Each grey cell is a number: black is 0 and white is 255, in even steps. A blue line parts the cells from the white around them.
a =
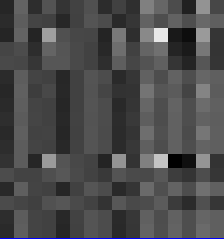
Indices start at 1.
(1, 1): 38
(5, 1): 73
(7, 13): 91
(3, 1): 37
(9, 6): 66
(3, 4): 159
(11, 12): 77
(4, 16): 52
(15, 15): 80
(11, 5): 40
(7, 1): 39
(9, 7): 83
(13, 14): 52
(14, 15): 112
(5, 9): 94
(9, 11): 94
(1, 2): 99
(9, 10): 57
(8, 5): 38
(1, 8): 44
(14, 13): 99
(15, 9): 87
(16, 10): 55
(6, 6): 65
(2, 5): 39
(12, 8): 36
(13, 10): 74
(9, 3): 69
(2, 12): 78
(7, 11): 116
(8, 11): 102
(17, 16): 95
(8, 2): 94
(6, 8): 76
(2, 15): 104
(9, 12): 77

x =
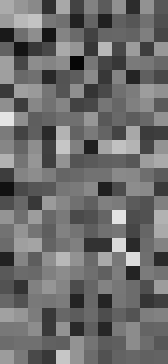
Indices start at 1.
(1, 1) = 171
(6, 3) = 112
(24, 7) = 95
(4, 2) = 20
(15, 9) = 123
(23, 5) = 103
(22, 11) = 53
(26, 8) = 81
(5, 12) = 104
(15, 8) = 128
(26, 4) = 56
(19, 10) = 220
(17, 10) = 70
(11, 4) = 65
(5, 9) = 55
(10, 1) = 123
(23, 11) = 126
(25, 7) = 116
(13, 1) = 61
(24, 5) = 147
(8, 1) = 143
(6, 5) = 83
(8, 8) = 118
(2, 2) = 185
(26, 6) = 149
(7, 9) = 112
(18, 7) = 50
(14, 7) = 137
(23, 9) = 98
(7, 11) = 157
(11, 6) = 128
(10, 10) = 168
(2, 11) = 113
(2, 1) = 155
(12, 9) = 98
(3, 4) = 21
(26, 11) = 97
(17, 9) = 118
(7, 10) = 124
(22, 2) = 82

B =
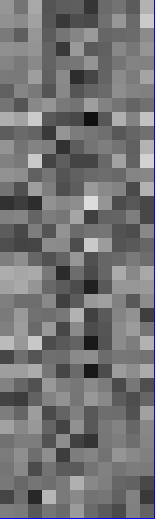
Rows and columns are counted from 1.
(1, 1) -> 150
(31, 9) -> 131
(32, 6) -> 65
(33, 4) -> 143
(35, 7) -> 136
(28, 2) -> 102
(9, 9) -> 175
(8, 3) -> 136
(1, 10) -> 91
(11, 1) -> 148
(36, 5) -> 122
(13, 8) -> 109
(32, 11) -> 133
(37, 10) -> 128
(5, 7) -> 148
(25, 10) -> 125
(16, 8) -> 99
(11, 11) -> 179
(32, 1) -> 113
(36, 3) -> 40
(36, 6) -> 137
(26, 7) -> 142
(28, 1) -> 130
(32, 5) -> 141
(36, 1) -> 69
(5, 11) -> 130
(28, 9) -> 74
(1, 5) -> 93
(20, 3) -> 170
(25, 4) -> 76
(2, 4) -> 86
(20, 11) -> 168
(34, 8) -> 129
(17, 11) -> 136
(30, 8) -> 110
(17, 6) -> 107
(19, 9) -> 105
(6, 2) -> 121

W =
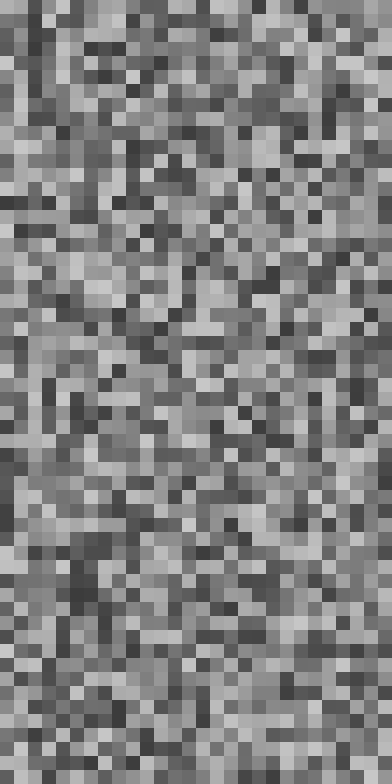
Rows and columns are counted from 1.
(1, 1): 177
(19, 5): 159
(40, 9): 126
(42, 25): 162
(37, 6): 102
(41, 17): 113
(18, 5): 84
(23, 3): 140
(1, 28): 147
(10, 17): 157
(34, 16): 142
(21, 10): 138
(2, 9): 194
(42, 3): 114
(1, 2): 166
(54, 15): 181
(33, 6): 140
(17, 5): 148
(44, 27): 93
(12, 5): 98
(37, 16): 142
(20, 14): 64
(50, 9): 171
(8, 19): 94
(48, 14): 195
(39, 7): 84
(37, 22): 83
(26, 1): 140
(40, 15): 61
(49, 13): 92
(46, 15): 74
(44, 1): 99
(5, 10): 103
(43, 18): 152
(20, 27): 188
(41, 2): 190
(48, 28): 166
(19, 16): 113
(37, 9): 70
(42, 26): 115

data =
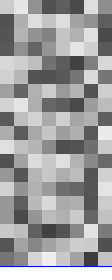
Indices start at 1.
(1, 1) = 204
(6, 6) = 117
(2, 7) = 145
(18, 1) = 85
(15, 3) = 186
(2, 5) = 221
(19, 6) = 162
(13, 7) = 84
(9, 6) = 165
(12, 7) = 137
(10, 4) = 197
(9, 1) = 90
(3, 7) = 224
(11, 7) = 112
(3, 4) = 131
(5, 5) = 92
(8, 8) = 188
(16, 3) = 150
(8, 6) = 73
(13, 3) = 181
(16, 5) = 176
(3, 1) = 84
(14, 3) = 176
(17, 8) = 121
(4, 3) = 101
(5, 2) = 207
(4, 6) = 227
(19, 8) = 195
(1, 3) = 146
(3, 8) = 75
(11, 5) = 80
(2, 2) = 175
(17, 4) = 65
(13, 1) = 151

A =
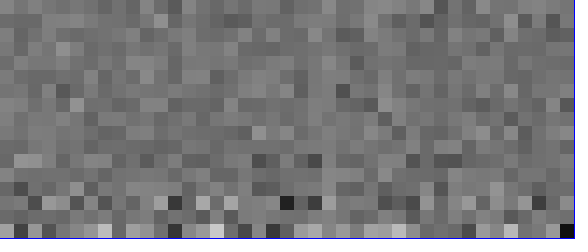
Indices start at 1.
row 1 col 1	132
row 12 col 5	101
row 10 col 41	135
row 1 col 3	128
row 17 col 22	155
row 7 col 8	106
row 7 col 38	103
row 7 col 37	136
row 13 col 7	115
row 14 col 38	110
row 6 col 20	126
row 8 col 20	113
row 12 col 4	127
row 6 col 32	107
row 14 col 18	127
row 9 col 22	114
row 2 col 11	119
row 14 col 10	133
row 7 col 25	80
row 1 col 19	121
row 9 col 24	115
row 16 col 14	108
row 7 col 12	115
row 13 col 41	118
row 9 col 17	124
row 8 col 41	87
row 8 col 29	130
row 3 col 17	113
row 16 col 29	120
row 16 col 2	99
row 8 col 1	131
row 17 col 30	141
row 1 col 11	132
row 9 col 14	121
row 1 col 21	98
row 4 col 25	112
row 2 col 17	90
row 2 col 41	120
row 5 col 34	125
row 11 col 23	122
